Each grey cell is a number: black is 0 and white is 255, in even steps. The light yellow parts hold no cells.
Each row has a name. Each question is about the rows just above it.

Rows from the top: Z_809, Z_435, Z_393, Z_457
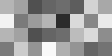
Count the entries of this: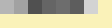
7
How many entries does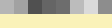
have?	8
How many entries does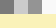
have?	4
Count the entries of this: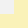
1

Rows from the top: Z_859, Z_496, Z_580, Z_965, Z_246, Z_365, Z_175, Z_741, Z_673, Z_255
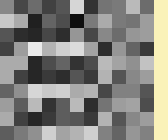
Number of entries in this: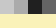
4
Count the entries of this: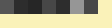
7
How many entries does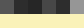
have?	6
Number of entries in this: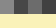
4
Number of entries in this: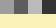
4
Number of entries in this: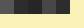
5

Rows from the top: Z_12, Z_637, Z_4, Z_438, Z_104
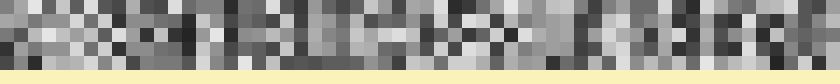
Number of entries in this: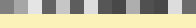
14
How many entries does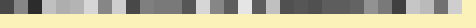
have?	33

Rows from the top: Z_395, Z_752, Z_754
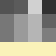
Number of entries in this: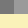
2
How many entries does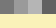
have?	4
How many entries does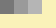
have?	3
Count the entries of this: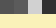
4
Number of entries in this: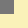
1

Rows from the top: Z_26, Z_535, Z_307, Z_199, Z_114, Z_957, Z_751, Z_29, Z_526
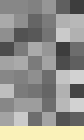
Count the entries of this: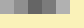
5
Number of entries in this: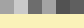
6
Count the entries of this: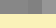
4
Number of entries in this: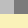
2
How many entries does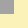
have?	1

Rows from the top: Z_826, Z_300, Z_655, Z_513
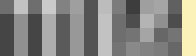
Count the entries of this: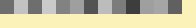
13
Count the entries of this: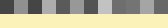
12
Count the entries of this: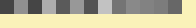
13

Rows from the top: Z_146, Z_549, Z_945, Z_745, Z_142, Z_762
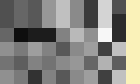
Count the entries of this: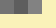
3
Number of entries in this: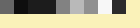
9
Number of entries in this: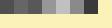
7
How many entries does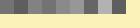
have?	9
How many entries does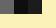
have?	3
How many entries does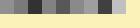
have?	9
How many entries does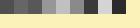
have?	9

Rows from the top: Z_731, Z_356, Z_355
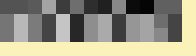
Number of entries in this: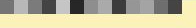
13
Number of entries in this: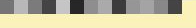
13

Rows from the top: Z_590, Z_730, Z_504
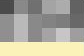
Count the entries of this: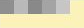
5
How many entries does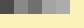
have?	5
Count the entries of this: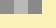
3

